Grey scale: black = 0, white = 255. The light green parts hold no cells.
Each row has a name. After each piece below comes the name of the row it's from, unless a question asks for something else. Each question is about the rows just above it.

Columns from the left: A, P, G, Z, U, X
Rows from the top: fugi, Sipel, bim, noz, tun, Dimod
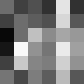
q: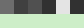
fugi
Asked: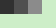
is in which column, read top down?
Z

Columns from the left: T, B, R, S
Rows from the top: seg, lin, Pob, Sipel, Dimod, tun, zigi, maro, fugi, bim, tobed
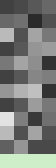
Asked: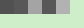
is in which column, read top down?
B
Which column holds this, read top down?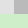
T

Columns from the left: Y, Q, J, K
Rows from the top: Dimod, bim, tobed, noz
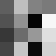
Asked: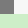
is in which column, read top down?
K
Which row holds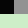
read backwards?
bim
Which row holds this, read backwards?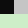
noz

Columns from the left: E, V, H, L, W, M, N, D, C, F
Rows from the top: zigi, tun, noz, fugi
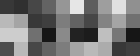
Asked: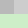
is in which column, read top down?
E
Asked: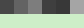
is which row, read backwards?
tun
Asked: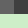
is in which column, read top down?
L
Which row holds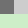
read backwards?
noz
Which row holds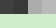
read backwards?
fugi
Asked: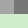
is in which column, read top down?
C
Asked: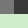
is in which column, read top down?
C

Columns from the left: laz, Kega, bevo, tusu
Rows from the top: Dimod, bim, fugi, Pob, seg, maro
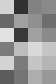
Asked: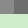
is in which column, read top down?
tusu
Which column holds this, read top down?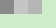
tusu
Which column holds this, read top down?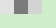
laz

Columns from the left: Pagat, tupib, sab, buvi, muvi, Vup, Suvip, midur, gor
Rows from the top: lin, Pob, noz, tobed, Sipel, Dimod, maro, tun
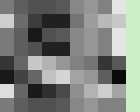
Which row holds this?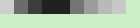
Pob
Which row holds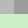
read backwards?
Pob
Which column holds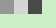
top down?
muvi
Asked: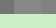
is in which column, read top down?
Vup

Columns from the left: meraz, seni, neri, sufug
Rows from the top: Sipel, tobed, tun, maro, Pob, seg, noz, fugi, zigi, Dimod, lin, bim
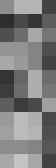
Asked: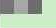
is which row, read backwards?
tun
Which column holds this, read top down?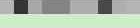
neri
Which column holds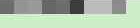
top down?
seni

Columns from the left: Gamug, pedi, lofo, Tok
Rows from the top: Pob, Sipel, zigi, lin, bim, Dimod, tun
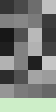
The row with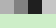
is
bim
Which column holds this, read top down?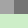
lofo
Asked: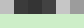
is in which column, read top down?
Tok

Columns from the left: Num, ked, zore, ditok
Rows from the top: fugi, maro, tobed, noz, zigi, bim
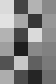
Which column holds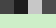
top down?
ked
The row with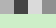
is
tobed

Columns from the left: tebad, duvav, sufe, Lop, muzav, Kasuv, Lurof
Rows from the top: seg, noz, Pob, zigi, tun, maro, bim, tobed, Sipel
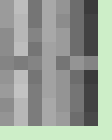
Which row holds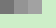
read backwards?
bim
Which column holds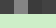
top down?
Lurof
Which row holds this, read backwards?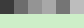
seg

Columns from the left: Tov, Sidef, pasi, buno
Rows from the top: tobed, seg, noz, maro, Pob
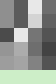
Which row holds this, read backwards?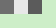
tobed
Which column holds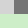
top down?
pasi
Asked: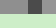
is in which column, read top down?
Tov
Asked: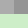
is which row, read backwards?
maro
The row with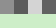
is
seg

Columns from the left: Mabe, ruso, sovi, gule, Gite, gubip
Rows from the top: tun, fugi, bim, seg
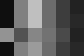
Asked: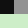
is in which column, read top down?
Mabe
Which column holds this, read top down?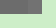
gule
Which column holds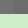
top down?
gule
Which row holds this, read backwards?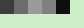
seg
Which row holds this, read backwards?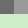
seg
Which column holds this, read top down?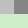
sovi

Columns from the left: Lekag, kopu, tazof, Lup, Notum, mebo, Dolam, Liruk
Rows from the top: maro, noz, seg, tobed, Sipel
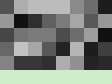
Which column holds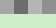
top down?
mebo
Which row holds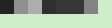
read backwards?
Sipel
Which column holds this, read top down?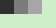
tazof
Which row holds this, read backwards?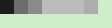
maro
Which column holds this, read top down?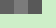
Lup
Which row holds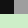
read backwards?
seg
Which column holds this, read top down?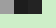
Dolam

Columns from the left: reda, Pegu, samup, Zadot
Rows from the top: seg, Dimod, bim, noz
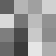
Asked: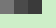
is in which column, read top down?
Pegu
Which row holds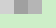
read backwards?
seg

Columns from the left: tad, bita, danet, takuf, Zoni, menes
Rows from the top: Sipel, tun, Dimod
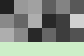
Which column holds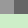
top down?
bita
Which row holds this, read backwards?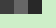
Dimod
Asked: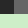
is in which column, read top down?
takuf
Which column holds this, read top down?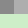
tad
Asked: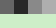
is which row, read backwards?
Dimod
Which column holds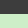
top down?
Zoni

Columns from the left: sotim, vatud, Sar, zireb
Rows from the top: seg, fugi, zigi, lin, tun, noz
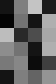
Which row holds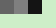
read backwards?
noz
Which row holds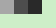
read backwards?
zigi

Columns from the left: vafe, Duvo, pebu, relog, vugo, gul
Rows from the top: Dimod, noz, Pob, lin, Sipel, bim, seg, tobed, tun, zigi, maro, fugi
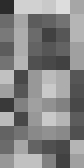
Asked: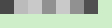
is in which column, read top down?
relog
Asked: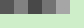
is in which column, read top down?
Duvo
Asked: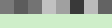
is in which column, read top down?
vafe

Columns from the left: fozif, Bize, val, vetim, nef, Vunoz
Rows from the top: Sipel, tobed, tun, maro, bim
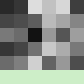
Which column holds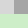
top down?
nef
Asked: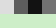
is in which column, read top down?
val

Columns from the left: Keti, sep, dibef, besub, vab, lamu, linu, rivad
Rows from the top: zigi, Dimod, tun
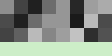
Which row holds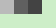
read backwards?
tun
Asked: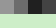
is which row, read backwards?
zigi
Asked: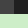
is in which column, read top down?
sep
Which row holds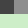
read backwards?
zigi
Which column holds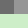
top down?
besub
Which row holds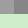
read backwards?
tun
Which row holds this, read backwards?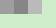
tun

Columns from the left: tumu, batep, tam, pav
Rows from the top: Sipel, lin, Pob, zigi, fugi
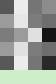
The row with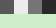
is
fugi
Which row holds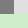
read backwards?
zigi
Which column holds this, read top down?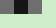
pav
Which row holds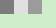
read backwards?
zigi
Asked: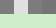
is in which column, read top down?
tam
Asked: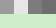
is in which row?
lin

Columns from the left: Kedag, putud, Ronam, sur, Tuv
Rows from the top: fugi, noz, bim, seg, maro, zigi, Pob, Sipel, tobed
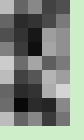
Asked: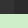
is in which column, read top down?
Ronam
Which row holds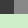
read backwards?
tobed
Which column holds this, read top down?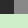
Ronam
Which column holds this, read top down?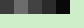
putud
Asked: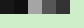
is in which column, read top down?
Ronam
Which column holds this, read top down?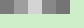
Tuv
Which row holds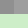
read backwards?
bim

